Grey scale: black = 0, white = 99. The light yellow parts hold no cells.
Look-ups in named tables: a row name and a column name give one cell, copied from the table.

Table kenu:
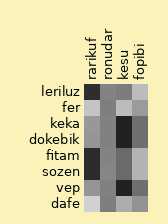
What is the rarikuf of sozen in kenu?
17
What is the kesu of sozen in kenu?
41
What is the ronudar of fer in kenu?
49
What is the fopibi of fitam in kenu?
70
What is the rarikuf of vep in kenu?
58
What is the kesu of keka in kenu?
13
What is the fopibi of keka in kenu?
43
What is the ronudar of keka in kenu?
50
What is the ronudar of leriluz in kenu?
51
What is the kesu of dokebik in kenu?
13
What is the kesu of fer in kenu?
73
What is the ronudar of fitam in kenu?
51
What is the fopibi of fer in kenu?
60
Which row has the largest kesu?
fer

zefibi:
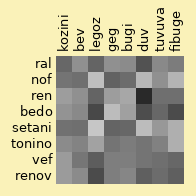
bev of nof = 43
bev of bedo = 53
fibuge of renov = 37
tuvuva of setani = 59
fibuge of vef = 40
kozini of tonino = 54

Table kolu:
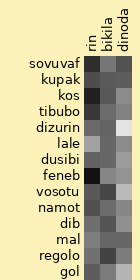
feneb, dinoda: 57
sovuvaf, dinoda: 32
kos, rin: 13
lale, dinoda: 54
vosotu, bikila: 27
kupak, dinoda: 36
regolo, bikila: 26
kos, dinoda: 54
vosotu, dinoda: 72
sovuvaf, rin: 18
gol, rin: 36
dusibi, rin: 38
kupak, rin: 30
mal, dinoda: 40
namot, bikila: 42
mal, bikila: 40
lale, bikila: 40

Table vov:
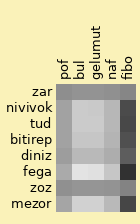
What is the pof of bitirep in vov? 63
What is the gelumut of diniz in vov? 72
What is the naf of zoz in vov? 57
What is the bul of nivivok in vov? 79
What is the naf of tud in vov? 71
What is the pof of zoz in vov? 56
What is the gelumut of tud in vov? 79
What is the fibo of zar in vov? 52
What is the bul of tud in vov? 79
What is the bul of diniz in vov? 72
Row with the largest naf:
fega

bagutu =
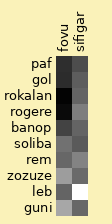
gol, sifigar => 36
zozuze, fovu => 61
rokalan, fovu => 1
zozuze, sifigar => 41
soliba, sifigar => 35
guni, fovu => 65
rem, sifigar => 51
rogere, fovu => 4

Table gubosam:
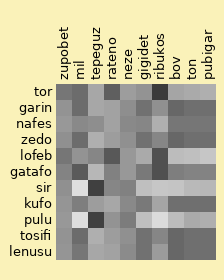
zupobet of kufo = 58
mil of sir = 86
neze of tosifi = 56
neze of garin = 55
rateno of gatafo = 50
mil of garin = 42
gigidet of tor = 57
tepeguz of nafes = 55
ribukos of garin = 56
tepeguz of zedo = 68
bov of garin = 40
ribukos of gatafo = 31
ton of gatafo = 51
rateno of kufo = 65
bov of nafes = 46
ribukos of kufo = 64
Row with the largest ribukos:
pulu

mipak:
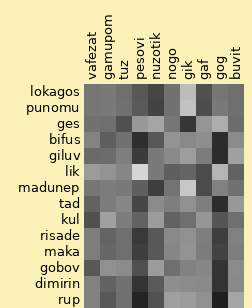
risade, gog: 24
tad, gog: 17
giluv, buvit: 62
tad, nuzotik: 54
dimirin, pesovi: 20
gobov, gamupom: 56
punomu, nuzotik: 26
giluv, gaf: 48
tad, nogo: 49
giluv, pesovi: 23
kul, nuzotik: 60
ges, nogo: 46
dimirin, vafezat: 50
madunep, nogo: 45
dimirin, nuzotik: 35
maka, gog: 26
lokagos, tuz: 43

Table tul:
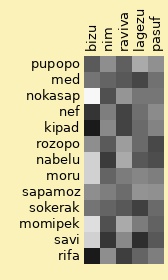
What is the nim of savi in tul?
21
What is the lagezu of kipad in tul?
41
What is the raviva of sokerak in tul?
34
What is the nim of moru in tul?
39
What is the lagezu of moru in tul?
52
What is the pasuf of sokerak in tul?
41

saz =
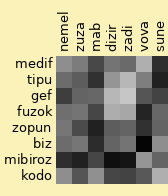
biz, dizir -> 39
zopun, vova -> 19
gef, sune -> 26
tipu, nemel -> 42
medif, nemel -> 55
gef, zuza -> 39
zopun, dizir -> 36
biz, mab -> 17
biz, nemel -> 42
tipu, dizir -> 58
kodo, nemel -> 55
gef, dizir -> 71
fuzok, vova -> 14
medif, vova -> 68
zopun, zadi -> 39
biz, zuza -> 46
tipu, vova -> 49
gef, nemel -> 24

